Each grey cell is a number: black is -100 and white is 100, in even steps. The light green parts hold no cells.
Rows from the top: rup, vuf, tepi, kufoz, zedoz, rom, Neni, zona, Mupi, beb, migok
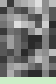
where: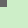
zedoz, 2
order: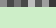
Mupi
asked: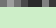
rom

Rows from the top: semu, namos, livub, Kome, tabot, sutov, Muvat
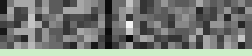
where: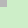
Muvat, 4
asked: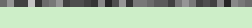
livub
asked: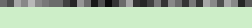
Muvat

